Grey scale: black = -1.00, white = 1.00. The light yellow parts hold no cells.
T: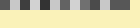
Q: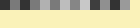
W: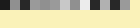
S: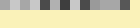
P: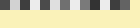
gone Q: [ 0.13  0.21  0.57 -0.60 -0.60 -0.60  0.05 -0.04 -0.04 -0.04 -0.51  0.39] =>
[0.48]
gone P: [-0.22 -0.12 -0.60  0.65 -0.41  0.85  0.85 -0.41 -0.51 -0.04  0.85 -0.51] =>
[0.75]

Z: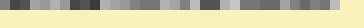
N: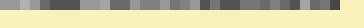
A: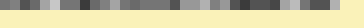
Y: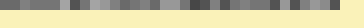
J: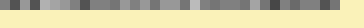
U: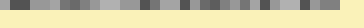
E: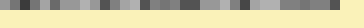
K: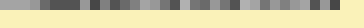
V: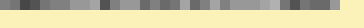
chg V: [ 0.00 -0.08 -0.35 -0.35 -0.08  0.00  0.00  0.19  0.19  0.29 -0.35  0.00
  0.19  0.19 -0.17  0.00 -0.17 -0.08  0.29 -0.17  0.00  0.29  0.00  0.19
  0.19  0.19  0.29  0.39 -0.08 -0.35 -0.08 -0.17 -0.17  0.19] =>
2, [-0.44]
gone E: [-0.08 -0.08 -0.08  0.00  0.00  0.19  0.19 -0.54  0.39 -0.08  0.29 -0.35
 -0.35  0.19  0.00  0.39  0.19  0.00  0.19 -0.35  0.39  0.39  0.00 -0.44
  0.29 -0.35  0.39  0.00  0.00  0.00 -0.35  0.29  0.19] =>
[-0.17]
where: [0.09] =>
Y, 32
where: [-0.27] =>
U, 21

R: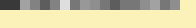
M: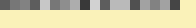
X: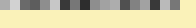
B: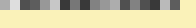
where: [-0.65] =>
X, 8
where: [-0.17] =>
X, 2
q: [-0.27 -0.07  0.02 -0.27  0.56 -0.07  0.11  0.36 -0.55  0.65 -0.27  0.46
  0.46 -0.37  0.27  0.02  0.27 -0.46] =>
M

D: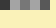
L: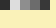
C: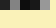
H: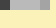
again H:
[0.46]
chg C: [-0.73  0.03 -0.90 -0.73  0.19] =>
3, [-0.81]
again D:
[0.29]
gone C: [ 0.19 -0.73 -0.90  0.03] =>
[-0.81]

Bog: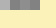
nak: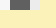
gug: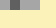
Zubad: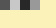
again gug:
[0.30]
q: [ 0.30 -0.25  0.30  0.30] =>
gug
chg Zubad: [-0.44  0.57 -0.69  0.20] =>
0, [-0.34]
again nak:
[-0.25]
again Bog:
[0.02]

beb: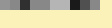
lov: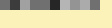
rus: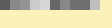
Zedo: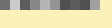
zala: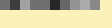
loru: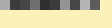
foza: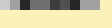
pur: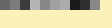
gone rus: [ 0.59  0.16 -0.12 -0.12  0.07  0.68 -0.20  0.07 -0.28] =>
[0.50]
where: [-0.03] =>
pur, 1

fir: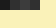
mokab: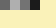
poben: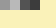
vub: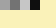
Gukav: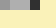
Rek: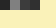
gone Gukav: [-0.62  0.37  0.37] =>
[0.19]
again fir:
[-0.62]
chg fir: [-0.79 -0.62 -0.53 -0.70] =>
3, [-0.62]
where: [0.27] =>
vub, 0
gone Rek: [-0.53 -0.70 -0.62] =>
[0.00]
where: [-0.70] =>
Rek, 0

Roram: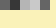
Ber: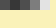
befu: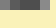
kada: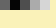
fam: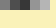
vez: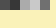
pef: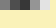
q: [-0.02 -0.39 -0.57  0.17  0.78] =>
pef
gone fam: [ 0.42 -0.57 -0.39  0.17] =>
[-0.02]

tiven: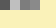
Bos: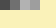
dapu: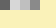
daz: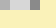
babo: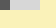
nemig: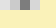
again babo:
[0.69]
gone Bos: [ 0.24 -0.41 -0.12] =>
[0.40]
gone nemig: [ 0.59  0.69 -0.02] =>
[0.77]
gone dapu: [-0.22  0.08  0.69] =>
[0.50]
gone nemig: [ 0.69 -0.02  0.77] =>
[0.59]
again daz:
[0.69]

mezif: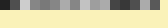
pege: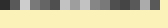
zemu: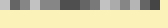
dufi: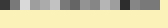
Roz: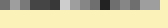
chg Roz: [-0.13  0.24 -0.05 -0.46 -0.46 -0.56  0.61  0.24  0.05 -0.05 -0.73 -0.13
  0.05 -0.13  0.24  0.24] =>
9, [-0.13]
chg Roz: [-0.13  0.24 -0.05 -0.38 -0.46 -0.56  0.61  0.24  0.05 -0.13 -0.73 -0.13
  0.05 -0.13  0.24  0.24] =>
3, [-0.46]
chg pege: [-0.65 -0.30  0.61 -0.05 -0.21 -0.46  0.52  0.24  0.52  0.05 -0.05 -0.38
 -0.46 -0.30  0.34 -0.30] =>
5, [-0.38]
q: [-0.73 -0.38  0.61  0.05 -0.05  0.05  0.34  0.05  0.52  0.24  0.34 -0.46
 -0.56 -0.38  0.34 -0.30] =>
mezif
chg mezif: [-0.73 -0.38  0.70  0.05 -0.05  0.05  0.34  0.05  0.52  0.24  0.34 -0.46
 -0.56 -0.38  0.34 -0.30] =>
2, [0.61]
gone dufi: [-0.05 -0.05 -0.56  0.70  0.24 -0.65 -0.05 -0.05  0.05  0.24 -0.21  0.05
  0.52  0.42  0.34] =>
[0.15]
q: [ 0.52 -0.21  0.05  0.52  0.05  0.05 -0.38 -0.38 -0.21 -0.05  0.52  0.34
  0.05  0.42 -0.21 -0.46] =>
zemu

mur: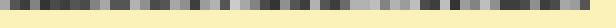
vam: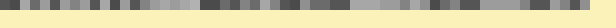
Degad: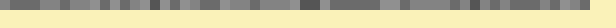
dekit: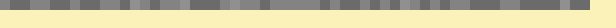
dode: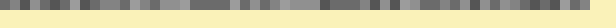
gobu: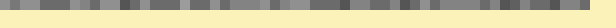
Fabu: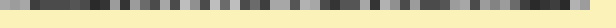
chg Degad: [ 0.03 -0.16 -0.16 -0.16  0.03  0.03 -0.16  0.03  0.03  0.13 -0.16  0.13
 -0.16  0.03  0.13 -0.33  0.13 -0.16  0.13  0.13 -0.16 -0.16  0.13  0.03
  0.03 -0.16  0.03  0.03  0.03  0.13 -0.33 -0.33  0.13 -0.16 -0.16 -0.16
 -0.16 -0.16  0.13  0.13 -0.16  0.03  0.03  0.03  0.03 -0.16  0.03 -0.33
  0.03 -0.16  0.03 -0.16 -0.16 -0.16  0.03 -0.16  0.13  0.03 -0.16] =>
19, [0.03]
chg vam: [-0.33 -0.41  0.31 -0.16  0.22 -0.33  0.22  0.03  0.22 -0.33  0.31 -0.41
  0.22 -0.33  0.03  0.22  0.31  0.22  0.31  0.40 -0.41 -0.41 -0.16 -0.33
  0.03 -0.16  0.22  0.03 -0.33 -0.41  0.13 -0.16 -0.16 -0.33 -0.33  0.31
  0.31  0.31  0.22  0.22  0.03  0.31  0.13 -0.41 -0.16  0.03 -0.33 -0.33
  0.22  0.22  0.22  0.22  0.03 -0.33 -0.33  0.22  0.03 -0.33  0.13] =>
26, [0.31]
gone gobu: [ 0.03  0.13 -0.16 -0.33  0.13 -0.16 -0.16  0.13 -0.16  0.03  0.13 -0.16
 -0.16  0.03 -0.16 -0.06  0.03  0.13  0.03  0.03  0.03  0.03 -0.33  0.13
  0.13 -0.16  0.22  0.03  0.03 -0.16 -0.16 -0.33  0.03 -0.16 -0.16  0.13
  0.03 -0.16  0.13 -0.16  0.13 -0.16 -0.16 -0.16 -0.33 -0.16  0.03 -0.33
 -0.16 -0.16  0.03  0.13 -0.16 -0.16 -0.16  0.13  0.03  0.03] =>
[-0.25]
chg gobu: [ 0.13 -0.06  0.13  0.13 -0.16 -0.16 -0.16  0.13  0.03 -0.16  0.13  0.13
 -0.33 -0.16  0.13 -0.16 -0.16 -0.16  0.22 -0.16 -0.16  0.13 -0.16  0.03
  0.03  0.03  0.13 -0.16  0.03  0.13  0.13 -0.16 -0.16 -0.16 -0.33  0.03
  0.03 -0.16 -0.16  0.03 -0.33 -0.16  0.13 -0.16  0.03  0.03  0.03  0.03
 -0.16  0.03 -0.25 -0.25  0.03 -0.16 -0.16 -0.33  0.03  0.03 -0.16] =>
50, [-0.33]
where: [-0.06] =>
gobu, 1
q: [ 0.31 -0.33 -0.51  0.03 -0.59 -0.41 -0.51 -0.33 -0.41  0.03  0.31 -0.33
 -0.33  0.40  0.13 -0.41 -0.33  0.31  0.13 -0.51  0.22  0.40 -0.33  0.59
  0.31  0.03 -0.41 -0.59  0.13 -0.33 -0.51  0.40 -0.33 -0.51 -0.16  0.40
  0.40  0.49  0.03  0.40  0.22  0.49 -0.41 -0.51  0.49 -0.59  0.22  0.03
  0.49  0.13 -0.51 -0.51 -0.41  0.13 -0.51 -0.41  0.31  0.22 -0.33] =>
mur

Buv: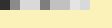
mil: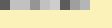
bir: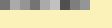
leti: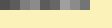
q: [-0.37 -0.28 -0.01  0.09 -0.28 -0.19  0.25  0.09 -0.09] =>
leti
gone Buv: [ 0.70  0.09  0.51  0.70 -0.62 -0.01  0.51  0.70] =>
[0.79]
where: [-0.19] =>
leti, 5
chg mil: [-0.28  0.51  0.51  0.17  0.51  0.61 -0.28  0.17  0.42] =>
7, [0.25]
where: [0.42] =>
mil, 8

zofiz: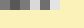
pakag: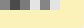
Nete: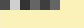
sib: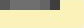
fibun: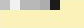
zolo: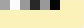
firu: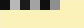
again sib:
[-0.13]
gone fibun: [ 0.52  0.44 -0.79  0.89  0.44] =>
[0.36]
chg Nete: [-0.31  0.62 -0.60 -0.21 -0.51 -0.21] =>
0, [-0.41]
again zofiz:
[-0.04]
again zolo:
[0.20]
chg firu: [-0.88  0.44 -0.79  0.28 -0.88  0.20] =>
5, [0.12]

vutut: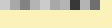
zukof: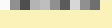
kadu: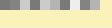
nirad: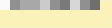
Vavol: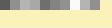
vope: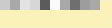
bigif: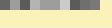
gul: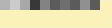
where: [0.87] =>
kadu, 7
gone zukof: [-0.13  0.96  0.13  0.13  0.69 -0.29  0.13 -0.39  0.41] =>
[0.49]
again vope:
[0.32]
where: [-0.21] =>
bigif, 0

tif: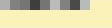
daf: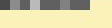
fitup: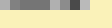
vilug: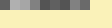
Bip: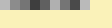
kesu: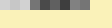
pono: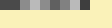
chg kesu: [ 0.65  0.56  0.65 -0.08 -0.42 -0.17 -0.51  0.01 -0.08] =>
5, [-0.25]
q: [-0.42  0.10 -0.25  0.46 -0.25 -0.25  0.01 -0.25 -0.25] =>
daf
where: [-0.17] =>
vilug, 8
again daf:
[-0.25]
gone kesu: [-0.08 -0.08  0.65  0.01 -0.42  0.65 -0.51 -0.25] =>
[0.56]

